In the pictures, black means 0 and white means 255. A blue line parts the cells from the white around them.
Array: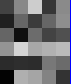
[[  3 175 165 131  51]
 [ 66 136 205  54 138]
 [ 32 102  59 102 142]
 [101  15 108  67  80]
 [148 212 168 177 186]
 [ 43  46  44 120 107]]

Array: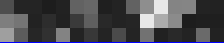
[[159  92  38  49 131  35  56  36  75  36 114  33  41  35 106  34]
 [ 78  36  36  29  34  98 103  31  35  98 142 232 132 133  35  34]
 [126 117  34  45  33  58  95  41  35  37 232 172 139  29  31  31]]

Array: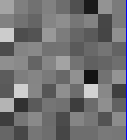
[[102  71 118 110  70 110 110 121 119]
 [164 127 113 129 109  80  26 147 123]
 [129 114 101 133 142 118 131  70 122]
 [204  77  83 153 124 102  90  69 144]
 [ 76 132 137 114 115  90 105 117  99]
 [143 138 100 134 163 115  96 101 111]
 [ 92 126 133 122 104 145  19 114 148]
 [ 89 208 134  86 143 109 211 136  63]
 [180  49  90 117 113  61 108 143  97]
 [ 61 118 138 108  75 133 119  83 140]]

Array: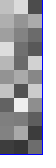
[[ 61  54 109]
 [192 219  76]
 [175 148 171]
 [159 131 107]
 [221 112  88]
 [183 106 210]
 [147 170 135]
 [195  82 204]
 [ 98 238 142]
 [127 124  94]
 [130 169  60]]

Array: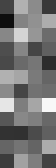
[[ 60 162 126  66]
 [ 68 177 139  57]
 [ 14 131 145 173]
 [135 212 150 108]
 [ 78 134  69  96]
 [ 73 106 118  44]
 [177 166 122 101]
 [138  69 114 109]
 [230 126 166 248]
 [ 87 136 127 104]
 [ 50  49  75  96]
 [101 116 100 172]]

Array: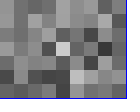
[[100  91 105 123  68 149 113 121  99]
 [148 113 102 111 162 142 153  96 126]
 [151 113 161 131 161 139 132 169  87]
 [124 111 133 159  95 117  71 140 109]
 [154 123 141  80 204 100 122  56 101]
 [108 142 130 135  91 139  69 158 108]
 [ 73 138  81  69  72 190 160 135 146]]

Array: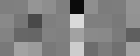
[[121 162 155 121 126 205 109 124 112 162]
 [127 128 149 142 127  11 143 124 125 148]
 [137 119  73 127 130 218 127 127 121 146]
 [131 103 102 130 128 162 138 137 123  95]]

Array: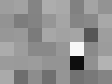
[[170 110 141 112 149 114 121 132]
 [158 162 132 173 169 129 164 147]
 [147 125 131 150 165 133 137 168]
 [151 153 123 167 162 165  86 158]
 [172 157 137 137 151 247 138 156]
 [155 154 156 148 148  14 145 179]]

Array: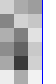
[[237 172 242]
 [210 171 157]
 [133 210 198]
 [175 127 226]
 [141  99 201]
 [168  58 209]]
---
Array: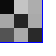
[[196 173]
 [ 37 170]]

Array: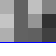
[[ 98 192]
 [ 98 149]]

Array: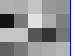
[[173 195]
 [122 225]]

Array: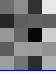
[[140  50]
 [ 95  99]]

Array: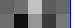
[[112 193]
 [ 17 150]]

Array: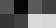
[[  5  91]
 [ 66 217]]

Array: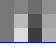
[[130 108]
 [186  81]]

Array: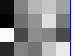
[[132 181]
 [113 147]]

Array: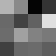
[[138   4]
 [ 66  97]]
